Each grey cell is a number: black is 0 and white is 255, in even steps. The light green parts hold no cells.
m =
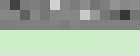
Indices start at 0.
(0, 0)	127
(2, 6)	125
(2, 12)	129
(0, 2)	123
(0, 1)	66
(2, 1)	127
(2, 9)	128
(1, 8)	202
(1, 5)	134
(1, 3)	134
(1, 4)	119
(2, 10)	128

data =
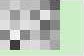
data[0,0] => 188
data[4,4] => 196
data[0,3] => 191
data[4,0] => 216
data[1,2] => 210
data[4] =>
[216, 61, 216, 220, 196, 166]
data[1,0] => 210
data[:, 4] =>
[140, 230, 101, 139, 196]

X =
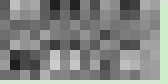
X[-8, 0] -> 89
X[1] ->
[100, 159, 138, 147, 94, 69, 108, 71, 122, 94, 139, 129, 81, 87, 147, 137]
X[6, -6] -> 76
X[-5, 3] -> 103
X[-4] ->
[96, 172, 147, 156, 96, 59, 103, 62, 122, 92, 144, 133, 76, 79, 163, 161]
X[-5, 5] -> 126
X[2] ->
[123, 100, 102, 110, 101, 128, 114, 137, 107, 119, 132, 118, 119, 129, 141, 129]
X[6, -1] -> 159
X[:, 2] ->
[156, 138, 102, 146, 147, 71, 72, 147]
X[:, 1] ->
[190, 159, 100, 121, 172, 54, 31, 108]
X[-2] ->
[155, 31, 72, 63, 137, 203, 142, 197, 107, 164, 76, 115, 190, 178, 156, 159]
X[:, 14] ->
[172, 147, 141, 130, 163, 148, 156, 153]
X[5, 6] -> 127
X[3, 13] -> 122
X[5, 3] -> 91
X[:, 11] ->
[141, 129, 118, 108, 133, 111, 115, 115]
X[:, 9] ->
[75, 94, 119, 122, 92, 139, 164, 116]
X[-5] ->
[110, 121, 146, 103, 162, 126, 121, 113, 147, 122, 71, 108, 125, 122, 130, 152]
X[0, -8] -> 130
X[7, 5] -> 130
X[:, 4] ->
[93, 94, 101, 162, 96, 114, 137, 175]
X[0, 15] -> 159
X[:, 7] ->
[34, 71, 137, 113, 62, 183, 197, 116]
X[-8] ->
[89, 190, 156, 166, 93, 33, 93, 34, 130, 75, 155, 141, 51, 63, 172, 159]

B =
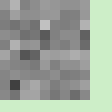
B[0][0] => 150
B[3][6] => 140
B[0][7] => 145
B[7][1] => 142
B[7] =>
[133, 142, 136, 133, 134, 141, 124, 127, 135]
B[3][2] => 112
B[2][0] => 125
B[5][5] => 157
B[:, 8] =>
[154, 152, 178, 97, 107, 163, 158, 135, 159, 136]
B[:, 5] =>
[150, 152, 130, 129, 133, 157, 129, 141, 126, 119]
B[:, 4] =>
[155, 150, 193, 90, 107, 161, 153, 134, 146, 138]
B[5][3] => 99
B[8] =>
[131, 64, 153, 168, 146, 126, 137, 144, 159]
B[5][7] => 173
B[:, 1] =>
[179, 159, 115, 135, 177, 135, 132, 142, 64, 116]
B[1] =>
[130, 159, 142, 143, 150, 152, 127, 128, 152]
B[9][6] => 134

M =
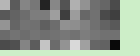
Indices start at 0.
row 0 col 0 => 182
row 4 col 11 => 9
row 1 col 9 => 113
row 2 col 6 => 145
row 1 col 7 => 156
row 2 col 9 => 112
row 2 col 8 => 129
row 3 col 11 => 113
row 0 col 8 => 146
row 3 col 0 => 107
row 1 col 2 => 109
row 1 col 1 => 99
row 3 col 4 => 111
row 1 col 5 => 158
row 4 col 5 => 107
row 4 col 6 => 147
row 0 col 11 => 75
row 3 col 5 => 114
